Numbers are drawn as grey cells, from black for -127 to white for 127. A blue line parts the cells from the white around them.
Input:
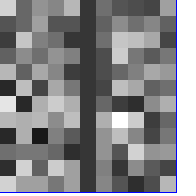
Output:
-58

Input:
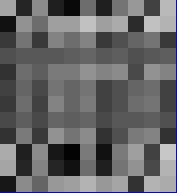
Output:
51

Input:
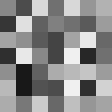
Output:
82

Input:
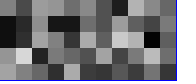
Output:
-17

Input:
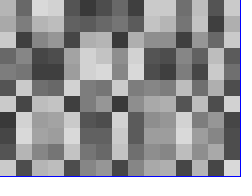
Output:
-50

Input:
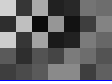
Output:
-44

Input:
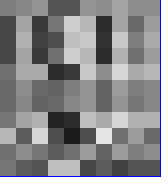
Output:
13

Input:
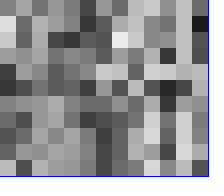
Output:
44
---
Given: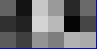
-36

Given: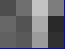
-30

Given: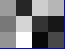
20

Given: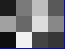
-113

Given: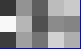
-66

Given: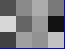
-61

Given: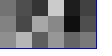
15

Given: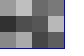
8
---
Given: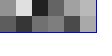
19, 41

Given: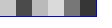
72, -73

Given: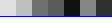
96, -79

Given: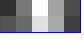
-79, -63

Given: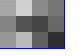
39, -81

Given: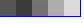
-42, 91

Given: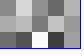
10, 31

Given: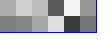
46, -9

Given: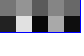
-9, -113

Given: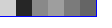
82, -26
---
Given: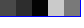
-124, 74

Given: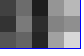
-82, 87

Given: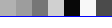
80, 120

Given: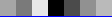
-127, 103

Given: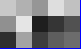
-97, 101

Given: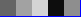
84, 84

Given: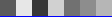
81, 103
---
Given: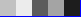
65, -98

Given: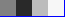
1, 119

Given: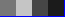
-8, -100

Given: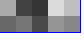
42, 6

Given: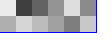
108, 72

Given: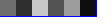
-17, -112

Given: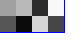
33, -57

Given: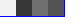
113, -45

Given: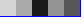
85, -40

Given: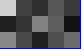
80, -20
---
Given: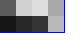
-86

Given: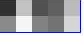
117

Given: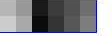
41

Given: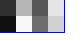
121

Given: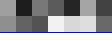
-28

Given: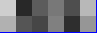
-42
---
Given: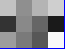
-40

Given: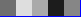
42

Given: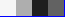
-97

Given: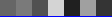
-46

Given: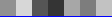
-42

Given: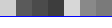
-52

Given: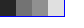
16

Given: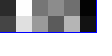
26

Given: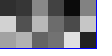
-27
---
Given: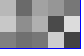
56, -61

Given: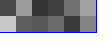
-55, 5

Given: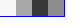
119, 12

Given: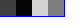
-64, -2

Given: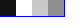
-109, 14

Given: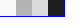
121, -96

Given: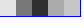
101, 71
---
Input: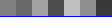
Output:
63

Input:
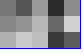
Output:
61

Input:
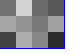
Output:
45

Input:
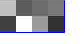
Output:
125

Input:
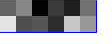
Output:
-82

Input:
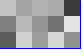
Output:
29

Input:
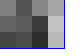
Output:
-51

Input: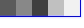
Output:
-64
